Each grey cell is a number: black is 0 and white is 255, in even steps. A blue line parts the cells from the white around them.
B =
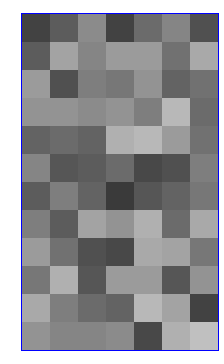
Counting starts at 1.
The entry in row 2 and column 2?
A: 163
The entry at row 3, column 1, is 155
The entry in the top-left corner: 66
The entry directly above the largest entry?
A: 66
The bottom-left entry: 147
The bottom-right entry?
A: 192
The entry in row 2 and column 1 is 92
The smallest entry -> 58
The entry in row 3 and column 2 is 80
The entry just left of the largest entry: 176
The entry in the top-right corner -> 80
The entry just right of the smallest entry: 86
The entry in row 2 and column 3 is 133
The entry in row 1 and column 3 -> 139

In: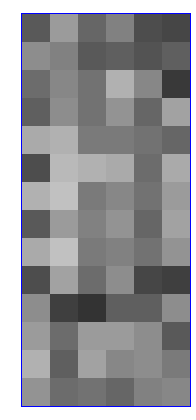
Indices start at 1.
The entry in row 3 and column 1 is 108
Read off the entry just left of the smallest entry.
63
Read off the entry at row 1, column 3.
102
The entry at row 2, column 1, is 141
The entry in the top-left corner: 89
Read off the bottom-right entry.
135
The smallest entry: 51
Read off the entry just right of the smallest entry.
95
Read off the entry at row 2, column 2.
129
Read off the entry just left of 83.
95
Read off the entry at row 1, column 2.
155
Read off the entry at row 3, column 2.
135
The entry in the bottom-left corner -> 147

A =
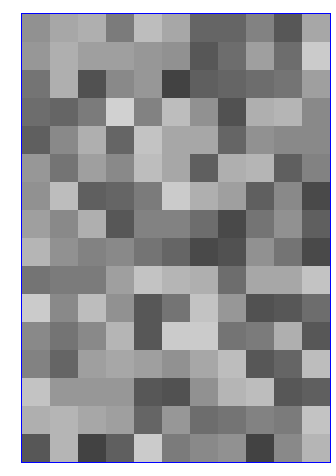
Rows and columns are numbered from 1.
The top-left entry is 145
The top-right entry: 167
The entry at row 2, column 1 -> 151
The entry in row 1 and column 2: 167
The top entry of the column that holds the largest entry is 123
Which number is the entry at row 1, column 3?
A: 175
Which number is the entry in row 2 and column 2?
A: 175
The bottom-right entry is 181
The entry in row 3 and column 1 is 116
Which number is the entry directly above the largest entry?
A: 137
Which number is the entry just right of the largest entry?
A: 130
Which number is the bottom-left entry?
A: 87
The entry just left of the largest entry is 123
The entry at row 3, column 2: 175
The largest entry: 209

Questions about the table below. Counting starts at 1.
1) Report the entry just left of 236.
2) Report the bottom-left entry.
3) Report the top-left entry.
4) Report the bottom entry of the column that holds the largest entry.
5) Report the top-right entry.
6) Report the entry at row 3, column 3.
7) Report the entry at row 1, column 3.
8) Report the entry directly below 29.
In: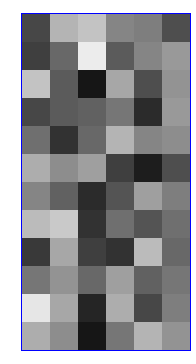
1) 104
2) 173
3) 71
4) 22
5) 78
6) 22
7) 195
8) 159

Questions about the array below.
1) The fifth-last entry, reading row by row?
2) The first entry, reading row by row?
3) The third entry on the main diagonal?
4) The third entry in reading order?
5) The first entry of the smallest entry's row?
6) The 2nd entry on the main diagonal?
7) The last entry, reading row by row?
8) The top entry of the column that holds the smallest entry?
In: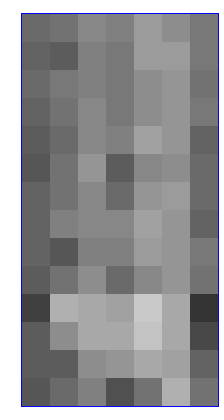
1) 128
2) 106
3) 128
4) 135
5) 64
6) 92
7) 114
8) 120

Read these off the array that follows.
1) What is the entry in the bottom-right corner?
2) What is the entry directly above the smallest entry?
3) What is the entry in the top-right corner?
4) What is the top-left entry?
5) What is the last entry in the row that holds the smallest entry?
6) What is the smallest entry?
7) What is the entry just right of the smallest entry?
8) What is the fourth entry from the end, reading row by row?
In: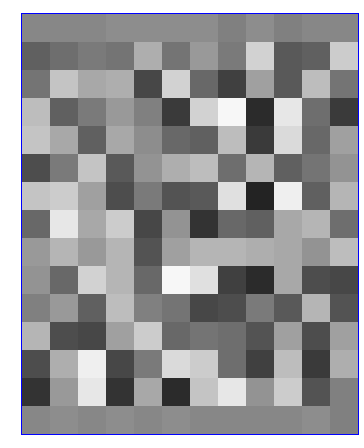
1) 128
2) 181
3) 135
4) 135
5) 181
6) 35
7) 239
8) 135

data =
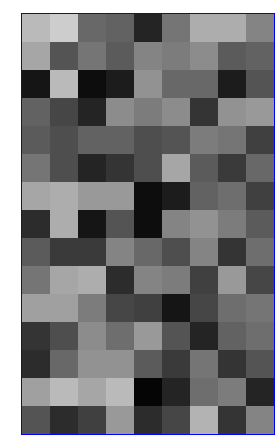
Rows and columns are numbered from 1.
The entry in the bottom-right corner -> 132
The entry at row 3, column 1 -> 21
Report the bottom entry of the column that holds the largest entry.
44
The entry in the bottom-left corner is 84
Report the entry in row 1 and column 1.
186
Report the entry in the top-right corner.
132
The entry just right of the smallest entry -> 36
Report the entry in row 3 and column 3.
13
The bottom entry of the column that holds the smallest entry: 44
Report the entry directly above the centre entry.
13
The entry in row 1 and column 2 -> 205
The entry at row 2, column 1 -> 166
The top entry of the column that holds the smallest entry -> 36
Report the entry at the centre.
13
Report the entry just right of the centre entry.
132
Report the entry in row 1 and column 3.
104
